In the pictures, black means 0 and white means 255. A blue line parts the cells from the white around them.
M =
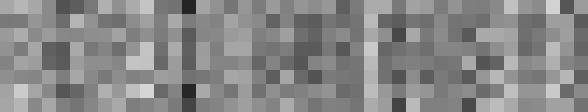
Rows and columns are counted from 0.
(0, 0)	167
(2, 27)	143
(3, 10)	195
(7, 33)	74
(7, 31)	128
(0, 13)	36
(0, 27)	170
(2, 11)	124
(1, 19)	99
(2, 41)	107
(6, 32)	134
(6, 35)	128
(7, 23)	129
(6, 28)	123
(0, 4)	82
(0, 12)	114
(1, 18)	138
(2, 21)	111
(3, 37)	104
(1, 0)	121
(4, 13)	93
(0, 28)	121
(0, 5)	93
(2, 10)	143
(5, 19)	94
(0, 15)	145
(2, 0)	154
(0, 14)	164
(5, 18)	129
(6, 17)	156
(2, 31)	139
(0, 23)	151
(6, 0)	163
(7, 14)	126
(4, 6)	142
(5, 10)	134
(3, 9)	147
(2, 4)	136

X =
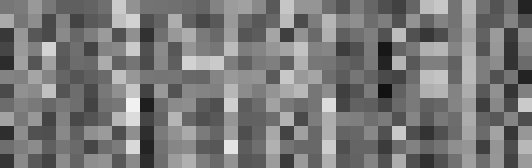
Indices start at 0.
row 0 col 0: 119
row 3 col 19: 150
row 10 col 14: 91
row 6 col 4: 84
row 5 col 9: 151
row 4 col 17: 96
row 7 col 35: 136
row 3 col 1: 154
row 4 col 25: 92
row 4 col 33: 185
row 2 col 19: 165
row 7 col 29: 122
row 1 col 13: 97
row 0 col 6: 99
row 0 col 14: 101
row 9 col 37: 151
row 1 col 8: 191
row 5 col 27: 74
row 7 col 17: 92
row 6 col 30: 175
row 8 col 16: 149
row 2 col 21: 146
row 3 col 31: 182
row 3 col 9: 203
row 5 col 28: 68
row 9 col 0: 46
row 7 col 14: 91
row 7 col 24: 69
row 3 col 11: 139
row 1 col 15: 89
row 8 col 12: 182
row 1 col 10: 80
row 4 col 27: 35
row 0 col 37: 35
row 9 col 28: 201
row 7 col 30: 97
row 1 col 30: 100
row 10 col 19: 177

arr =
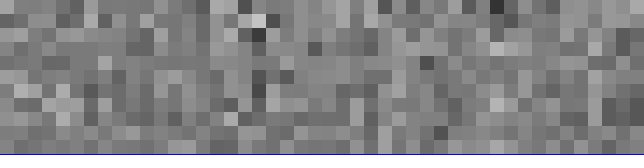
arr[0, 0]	163
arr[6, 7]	115
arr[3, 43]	122
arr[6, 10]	107
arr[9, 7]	121
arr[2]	[151, 159, 126, 115, 147, 152, 138, 134, 131, 116, 101, 159, 118, 132, 106, 146, 170, 97, 59, 157, 125, 143, 127, 146, 125, 116, 104, 132, 155, 110, 149, 128, 115, 124, 156, 103, 139, 142, 120, 117, 155, 121, 149, 130, 91, 103]
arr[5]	[157, 151, 117, 126, 130, 122, 114, 127, 99, 130, 118, 145, 156, 137, 119, 107, 145, 132, 84, 113, 90, 129, 136, 138, 141, 127, 112, 112, 155, 131, 121, 114, 121, 138, 120, 128, 116, 151, 131, 112, 131, 115, 162, 137, 128, 128]
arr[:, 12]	[123, 118, 118, 123, 118, 156, 118, 118, 96, 123, 150]
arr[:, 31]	[121, 147, 128, 147, 114, 114, 101, 114, 128, 82, 121]
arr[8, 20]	119
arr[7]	[138, 111, 107, 164, 155, 158, 106, 158, 108, 120, 107, 125, 118, 141, 131, 107, 94, 149, 96, 165, 143, 148, 122, 134, 110, 156, 112, 138, 122, 121, 135, 114, 97, 124, 128, 180, 154, 114, 133, 147, 119, 121, 155, 92, 106, 87]
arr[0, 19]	122
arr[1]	[100, 111, 141, 142, 96, 110, 170, 97, 144, 120, 160, 120, 118, 128, 106, 146, 119, 166, 195, 78, 119, 143, 136, 138, 164, 116, 168, 145, 122, 121, 114, 147, 133, 134, 124, 103, 86, 119, 127, 123, 149, 146, 123, 152, 150, 136]
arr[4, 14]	119
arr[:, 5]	[97, 110, 152, 122, 122, 122, 116, 158, 140, 128, 128]
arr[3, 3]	137
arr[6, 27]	145
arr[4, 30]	79
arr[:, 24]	[164, 164, 125, 117, 141, 141, 102, 110, 110, 141, 110]
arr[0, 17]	80
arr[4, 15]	138
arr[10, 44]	121
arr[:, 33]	[91, 134, 124, 134, 119, 138, 119, 124, 119, 129, 138]
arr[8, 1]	151
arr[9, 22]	132
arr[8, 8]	122
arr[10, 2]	117
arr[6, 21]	124
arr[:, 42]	[136, 123, 149, 169, 110, 162, 149, 155, 155, 129, 123]
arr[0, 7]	121

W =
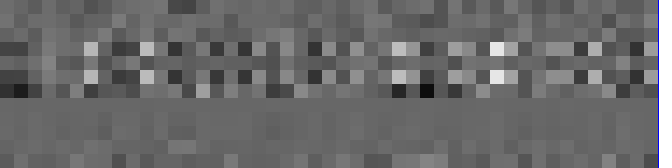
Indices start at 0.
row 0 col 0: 109
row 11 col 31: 125
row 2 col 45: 89
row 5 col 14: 120
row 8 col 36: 102
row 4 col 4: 94
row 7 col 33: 103
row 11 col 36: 111
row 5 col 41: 60
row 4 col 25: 113
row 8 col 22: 105
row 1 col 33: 107
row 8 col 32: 102
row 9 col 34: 105
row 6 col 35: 107
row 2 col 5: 99
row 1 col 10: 114
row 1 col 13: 112
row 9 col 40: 101
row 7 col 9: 103
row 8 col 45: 104
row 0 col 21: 97
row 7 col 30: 104
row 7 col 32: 102
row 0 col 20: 110
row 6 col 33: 98
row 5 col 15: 56
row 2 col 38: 99
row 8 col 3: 103
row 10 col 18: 100
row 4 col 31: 102
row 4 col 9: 120
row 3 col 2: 97
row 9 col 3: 104
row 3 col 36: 163
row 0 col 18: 108
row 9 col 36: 102

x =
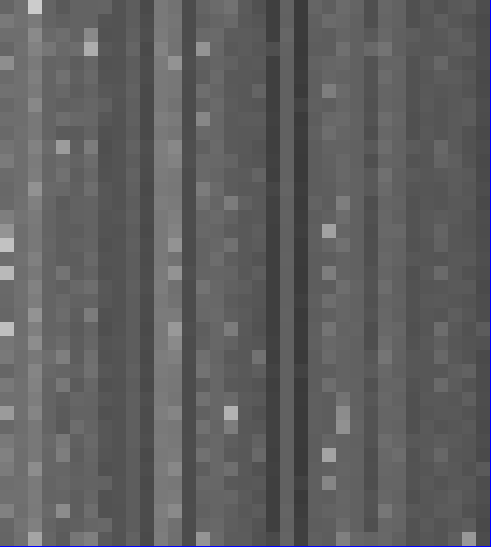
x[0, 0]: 101
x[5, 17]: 89
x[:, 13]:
[76, 76, 76, 77, 79, 77, 76, 76, 76, 77, 79, 80, 76, 76, 76, 77, 77, 76, 76, 80, 76, 76, 76, 79, 76, 77, 76, 76, 76, 76, 76, 77, 77, 76, 76, 76, 77, 76, 76]
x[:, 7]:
[100, 84, 82, 88, 82, 84, 88, 96, 87, 81, 79, 81, 82, 87, 87, 84, 84, 81, 84, 82, 88, 87, 81, 79, 84, 82, 87, 81, 87, 81, 87, 87, 85, 81, 98, 82, 82, 104, 90]
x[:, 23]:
[94, 107, 93, 93, 102, 102, 126, 94, 104, 110, 99, 97, 96, 94, 93, 97, 162, 102, 94, 126, 93, 110, 96, 116, 104, 107, 94, 110, 93, 93, 93, 102, 164, 97, 134, 94, 99, 94, 93]
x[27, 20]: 97
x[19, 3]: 100
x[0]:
[101, 112, 204, 100, 89, 99, 99, 100, 83, 93, 74, 121, 114, 76, 100, 107, 114, 91, 81, 63, 98, 59, 101, 94, 107, 100, 79, 103, 98, 80, 89, 82, 89, 92, 77]
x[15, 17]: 88
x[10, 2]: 130
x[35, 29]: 80
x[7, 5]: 98
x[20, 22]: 93
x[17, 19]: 63
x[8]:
[110, 110, 120, 100, 110, 104, 103, 87, 83, 96, 74, 126, 122, 76, 135, 103, 90, 92, 92, 65, 97, 59, 93, 104, 106, 98, 83, 109, 101, 80, 87, 85, 90, 92, 76]
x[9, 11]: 121
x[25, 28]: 98
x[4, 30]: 90
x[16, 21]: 63
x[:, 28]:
[98, 98, 96, 96, 101, 99, 99, 98, 101, 99, 98, 99, 96, 96, 99, 96, 104, 99, 99, 96, 96, 98, 96, 102, 99, 98, 96, 101, 98, 101, 99, 102, 109, 101, 101, 99, 102, 101, 96]
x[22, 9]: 93
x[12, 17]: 91
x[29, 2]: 133
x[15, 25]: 97
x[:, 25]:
[100, 97, 97, 97, 97, 97, 97, 97, 98, 98, 97, 97, 98, 98, 98, 97, 97, 97, 97, 97, 100, 98, 98, 100, 97, 97, 97, 98, 97, 98, 100, 97, 98, 98, 97, 97, 97, 97, 103]
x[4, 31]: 103
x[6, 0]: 113
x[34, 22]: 95
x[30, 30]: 90
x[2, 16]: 92
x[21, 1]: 112
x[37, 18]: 84
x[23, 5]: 91
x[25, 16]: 89
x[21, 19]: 63
